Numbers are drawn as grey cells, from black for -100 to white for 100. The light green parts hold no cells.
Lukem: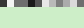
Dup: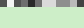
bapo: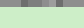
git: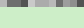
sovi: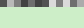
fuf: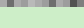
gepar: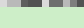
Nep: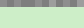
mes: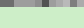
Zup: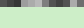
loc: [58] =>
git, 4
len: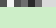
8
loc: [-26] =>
gepar, 3

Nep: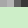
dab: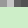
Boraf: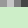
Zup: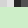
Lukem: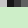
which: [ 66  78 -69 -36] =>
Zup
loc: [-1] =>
Boraf, 2
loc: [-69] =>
Zup, 2

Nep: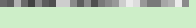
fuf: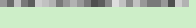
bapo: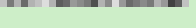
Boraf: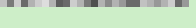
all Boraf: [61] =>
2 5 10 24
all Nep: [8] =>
5 10 12 15 26
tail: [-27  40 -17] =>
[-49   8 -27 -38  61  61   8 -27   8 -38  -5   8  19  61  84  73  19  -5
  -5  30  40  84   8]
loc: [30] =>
Nep, 23
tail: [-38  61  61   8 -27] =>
[  8 -38  -5   8  19  61  84  73  19  -5  -5  30  40  84   8]

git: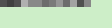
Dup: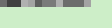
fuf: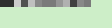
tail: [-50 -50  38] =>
[ 28 -26  -4  -4  38 -15 -15 -15  28]
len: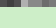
8
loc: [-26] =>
Dup, 5
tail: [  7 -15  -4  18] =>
[-15  28 -37   7]
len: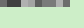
10

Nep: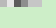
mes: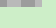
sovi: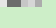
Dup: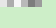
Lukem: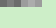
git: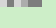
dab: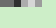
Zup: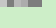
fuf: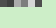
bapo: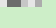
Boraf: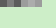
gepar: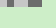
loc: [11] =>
Nep, 3
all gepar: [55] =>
0 2 3
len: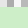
4

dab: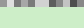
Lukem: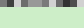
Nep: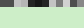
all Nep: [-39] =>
0 1 10
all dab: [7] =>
8 11
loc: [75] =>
dab, 1
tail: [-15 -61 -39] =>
[64]
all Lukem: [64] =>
2 7 11
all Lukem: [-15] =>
3 8

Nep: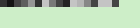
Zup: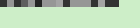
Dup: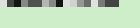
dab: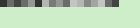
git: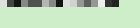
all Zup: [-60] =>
0 2 9 13 15 16
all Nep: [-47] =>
2 8 13 16
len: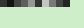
10
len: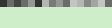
16
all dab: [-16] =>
1 3 9 15

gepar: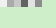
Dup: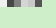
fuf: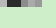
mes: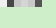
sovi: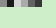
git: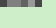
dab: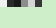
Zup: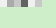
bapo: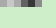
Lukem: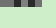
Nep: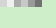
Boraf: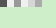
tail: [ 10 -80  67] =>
[ 33 -23 -57]
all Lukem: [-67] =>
2 4
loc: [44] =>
fuf, 0
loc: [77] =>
gepar, 4
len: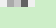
5

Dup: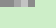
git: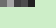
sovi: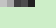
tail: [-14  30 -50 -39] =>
[-75]
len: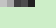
5
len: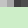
4
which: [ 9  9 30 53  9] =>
Dup
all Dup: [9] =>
0 1 4

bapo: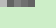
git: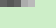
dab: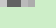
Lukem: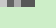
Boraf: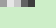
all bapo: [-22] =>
1 4
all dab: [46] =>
3
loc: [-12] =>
bapo, 3

